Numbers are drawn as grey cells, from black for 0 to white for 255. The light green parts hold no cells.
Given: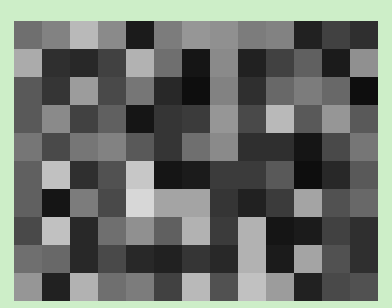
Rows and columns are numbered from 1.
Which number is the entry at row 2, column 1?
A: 171
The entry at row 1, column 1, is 111
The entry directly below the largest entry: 144
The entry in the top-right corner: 47
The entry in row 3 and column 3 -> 156
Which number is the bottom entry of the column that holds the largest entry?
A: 124
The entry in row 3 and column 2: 53
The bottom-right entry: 81
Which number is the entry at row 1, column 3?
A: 185
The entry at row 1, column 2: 130
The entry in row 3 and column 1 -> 89
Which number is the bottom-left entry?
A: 150
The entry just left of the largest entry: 73
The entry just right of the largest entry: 164
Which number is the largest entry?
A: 215
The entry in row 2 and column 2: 47
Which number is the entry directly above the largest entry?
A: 199
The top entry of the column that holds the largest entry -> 27

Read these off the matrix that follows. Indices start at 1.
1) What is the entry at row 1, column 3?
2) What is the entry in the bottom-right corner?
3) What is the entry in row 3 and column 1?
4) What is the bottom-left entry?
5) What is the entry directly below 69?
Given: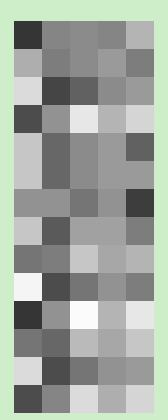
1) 139
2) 213
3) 219
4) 76
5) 146

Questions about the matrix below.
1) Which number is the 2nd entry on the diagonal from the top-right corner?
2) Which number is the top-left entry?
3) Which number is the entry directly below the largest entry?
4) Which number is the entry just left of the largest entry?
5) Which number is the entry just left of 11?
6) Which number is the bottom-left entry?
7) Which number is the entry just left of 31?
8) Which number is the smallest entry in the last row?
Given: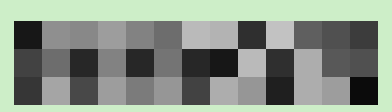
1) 88
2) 23
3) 47
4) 47
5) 157
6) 54
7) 150
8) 11

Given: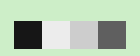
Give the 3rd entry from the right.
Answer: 236
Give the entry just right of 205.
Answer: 95
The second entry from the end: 205

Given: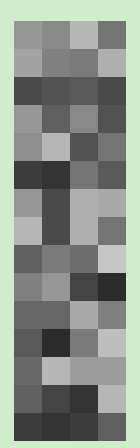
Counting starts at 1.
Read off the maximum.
198
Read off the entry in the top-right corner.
116
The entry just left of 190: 122
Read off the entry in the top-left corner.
150
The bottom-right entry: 95
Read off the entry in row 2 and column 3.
122
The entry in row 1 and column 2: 136
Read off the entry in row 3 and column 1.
74
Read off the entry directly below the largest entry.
44
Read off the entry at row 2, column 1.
162
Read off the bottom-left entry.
60

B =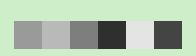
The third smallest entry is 126
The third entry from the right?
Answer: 47

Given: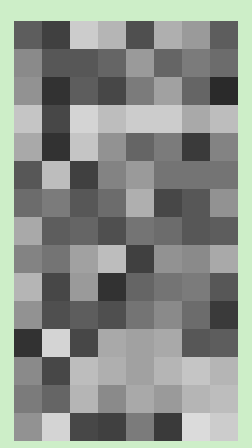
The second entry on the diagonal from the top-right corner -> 123
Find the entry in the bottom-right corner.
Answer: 204
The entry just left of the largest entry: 58
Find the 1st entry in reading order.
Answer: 93
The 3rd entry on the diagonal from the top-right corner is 161
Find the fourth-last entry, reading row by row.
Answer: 123
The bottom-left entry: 146
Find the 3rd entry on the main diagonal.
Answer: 93
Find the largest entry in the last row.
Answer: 219
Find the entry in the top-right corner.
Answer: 93
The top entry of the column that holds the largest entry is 154
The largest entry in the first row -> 204
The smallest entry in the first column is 50
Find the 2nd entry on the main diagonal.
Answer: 87
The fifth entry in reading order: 79
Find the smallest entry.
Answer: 42
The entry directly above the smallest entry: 108
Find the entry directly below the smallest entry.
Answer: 189
